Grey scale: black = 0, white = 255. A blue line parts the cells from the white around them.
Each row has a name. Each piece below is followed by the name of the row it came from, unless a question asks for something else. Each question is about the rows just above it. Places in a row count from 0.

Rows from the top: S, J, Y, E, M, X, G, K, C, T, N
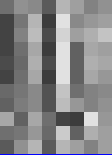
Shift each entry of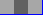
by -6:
[161  91 161]
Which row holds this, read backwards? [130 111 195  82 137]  G
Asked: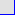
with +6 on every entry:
[231]
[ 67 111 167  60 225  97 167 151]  X
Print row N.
[ 90 145 181  90 181 159 130 159]

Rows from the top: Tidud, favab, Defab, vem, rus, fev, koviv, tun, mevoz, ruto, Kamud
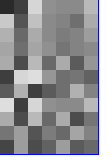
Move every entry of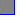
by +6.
[137]
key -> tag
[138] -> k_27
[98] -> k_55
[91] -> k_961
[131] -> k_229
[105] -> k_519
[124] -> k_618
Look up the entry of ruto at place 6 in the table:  k_229
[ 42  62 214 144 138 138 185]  Tidud
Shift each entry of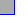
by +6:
[177]
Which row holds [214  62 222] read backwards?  tun
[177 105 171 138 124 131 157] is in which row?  Defab

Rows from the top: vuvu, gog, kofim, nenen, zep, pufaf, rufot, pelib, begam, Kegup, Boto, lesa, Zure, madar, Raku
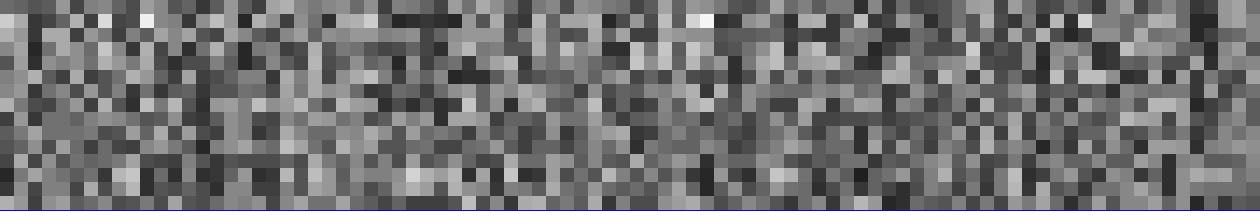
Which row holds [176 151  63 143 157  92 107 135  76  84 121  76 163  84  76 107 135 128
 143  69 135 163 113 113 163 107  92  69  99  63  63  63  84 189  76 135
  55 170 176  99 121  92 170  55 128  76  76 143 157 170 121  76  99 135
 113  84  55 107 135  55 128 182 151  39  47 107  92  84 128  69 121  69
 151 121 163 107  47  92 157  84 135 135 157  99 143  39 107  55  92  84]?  Raku
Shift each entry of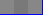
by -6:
[129 115 129]
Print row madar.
[ 55 143  69 128 128  69 170  76 135 182  47  84  76  99  76  47 135 135
  63  63 128  84 163 151  99 121  76  99 151 176 157  84 176 143 135  55
 128 121  92 170 113  99 151 107  92 107  84 121 163  99  39  92 143  76
  99 151 113 107  47  76 113  55  99  69  47  76 128 113  63 121  55 121
 182  55 170  84  99  55 113 113 135 163 128  47 143 121 113 113 113  99]
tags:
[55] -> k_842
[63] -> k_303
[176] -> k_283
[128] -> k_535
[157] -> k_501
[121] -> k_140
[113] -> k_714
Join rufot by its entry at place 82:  k_714
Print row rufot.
[135 151  55 113 135  76 151  84 128  55 113  55  92  99  55  84  84 113
 107  76 163 121 170 143 151 107  55  63 107  99  63 107 143 157  99 151
 135 170 151 121 107  63 143  76  99  92 135 128 157 176  55 176  76 143
 128 113 107 107 135 128 151 107 121  55  69 143 107  76 128 135  92  92
 135 157  76  92  99  76  92  47 135 121 113 121 121  55 157  63  99 113]

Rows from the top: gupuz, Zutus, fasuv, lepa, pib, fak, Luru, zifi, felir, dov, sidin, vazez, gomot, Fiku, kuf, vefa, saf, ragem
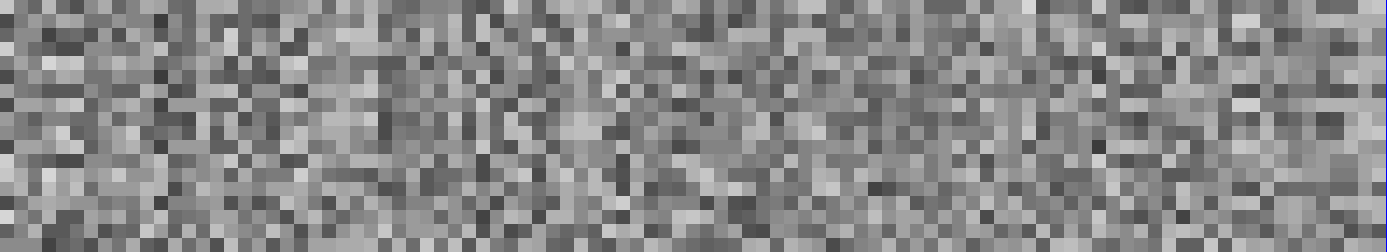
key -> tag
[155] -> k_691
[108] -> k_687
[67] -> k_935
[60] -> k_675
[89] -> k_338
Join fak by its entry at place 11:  k_675
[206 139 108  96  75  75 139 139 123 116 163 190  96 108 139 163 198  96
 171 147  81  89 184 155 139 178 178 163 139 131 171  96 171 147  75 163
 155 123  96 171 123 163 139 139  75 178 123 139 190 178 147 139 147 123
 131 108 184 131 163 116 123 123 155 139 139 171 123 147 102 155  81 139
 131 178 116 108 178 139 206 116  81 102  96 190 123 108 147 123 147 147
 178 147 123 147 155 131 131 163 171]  vazez
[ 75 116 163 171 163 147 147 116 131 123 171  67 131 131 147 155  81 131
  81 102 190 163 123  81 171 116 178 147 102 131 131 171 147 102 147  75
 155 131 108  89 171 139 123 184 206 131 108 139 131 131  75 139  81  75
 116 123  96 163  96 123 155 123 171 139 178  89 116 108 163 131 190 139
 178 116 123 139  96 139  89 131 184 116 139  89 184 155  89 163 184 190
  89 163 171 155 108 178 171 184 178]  kuf
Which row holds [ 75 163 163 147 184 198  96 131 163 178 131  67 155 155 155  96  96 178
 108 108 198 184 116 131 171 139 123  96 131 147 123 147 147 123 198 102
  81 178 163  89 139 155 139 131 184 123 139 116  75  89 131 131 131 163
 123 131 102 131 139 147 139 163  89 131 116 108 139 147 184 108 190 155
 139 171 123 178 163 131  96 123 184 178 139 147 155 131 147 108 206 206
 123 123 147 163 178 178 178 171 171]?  zifi

